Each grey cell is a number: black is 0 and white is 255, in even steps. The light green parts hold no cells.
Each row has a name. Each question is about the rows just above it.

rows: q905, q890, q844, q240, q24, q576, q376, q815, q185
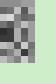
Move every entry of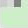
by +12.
[215 228 142]
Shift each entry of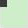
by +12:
[71]
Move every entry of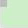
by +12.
[201]

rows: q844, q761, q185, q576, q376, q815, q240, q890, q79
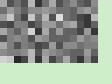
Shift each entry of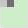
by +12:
[210 124]
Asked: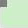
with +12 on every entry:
[138]

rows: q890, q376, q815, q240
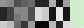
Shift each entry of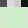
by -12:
[ 66 207 191   9]
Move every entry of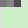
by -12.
[108 122  66]
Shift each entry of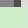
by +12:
[146 146  90 231]
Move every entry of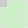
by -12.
[191]
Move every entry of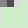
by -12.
[122  66 207]

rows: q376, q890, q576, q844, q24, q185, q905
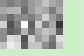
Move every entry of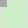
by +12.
[180]
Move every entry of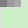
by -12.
[113 143 156]
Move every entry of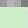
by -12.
[143 169 156 113]
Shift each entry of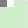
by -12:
[113 240]
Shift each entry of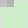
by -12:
[183 169]

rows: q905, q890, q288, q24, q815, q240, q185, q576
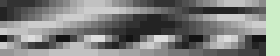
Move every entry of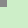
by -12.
[125]
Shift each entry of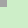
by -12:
[152]

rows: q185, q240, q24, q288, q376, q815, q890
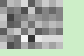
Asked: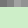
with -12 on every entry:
[105 120 150 135]
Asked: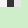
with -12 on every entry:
[233  40 219]
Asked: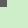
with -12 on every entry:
[81]
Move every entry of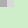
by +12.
[186 229]
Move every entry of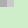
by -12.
[162 190]

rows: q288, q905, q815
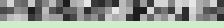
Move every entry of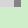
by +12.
[226 226 144]
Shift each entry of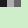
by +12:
[ 40 185 114]
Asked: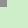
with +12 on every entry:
[156]
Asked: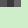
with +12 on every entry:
[ 98  69 114]

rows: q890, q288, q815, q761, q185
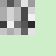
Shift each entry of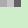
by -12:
[160 185  87]
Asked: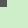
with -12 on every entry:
[74]
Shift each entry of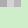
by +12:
[184 223 196]
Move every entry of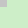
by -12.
[185]
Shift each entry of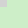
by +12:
[223]
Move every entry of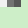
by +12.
[253 126  98]

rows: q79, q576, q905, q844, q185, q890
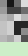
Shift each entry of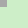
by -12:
[156]
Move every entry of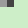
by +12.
[167  79]

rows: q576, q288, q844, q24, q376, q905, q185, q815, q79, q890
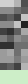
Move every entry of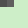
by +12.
[ 91 107]
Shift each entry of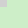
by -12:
[197]
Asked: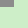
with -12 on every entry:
[128 128]
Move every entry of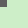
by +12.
[107]
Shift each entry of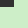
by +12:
[61 61]
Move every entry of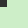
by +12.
[61]

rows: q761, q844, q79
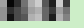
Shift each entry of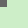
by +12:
[114]
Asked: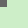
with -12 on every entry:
[90]

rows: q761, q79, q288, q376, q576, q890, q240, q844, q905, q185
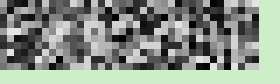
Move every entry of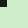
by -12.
[15]
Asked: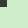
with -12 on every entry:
[44]
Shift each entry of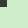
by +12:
[68]

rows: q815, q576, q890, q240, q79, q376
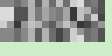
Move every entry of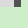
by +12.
[231 231  94]
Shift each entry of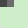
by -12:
[58 97]

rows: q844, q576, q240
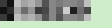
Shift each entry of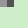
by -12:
[138  71]
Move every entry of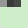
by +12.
[162  70  83]
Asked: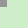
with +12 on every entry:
[162]
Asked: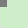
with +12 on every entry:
[135]
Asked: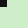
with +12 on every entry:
[30]

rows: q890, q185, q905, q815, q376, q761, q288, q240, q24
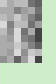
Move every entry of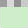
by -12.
[145 205 132 189]
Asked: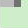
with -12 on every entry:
[175 175 102]
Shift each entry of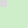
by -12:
[205]
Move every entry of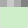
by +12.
[183 213 183 142]

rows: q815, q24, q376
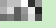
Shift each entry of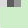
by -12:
[207  81 139]
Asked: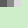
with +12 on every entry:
[105 151 231]

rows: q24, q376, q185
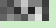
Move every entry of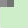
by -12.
[129 104]
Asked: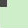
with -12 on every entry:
[60]
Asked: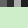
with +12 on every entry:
[112  57 185  44]
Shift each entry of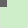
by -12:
[88]
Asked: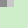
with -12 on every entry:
[129 188]

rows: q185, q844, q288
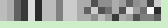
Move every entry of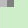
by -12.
[176 116]
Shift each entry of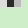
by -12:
[208  31 176]

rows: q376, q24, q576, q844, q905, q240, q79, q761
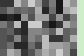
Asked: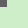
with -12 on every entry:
[84]
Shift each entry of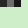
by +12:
[ 51 121  36]
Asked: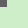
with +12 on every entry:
[108]
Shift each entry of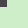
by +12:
[82]
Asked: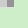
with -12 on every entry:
[192 136]
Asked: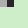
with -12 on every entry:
[162  27]
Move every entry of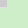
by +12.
[216]

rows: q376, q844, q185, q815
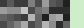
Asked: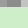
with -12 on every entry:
[144 128 128 183]
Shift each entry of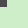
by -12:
[63]
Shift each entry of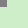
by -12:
[115]
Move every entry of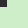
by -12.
[33]
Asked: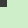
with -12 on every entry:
[47]
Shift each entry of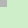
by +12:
[193]
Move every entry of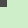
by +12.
[87]

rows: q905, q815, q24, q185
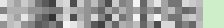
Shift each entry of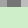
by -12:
[151 105 105 177]
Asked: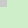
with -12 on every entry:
[190]

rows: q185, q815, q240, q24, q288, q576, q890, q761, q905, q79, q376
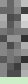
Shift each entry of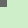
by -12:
[91]
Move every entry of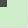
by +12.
[88]
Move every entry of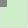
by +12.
[146]

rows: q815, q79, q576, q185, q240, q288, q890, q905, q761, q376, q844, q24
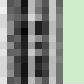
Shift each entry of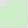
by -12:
[215]
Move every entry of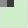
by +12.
[153  71]
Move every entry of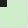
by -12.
[19]
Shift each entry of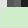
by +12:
[239  98 111  43]
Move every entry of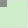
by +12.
[153]
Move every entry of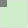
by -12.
[116]

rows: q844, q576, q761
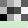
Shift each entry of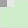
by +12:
[174 243]
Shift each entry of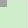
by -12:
[150]
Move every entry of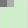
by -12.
[108 162]

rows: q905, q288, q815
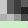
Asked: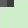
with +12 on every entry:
[104  73]
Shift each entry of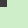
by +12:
[73]
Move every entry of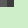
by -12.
[80 49]

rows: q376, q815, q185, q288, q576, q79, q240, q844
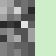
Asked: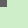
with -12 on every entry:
[85]
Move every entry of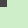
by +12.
[82]

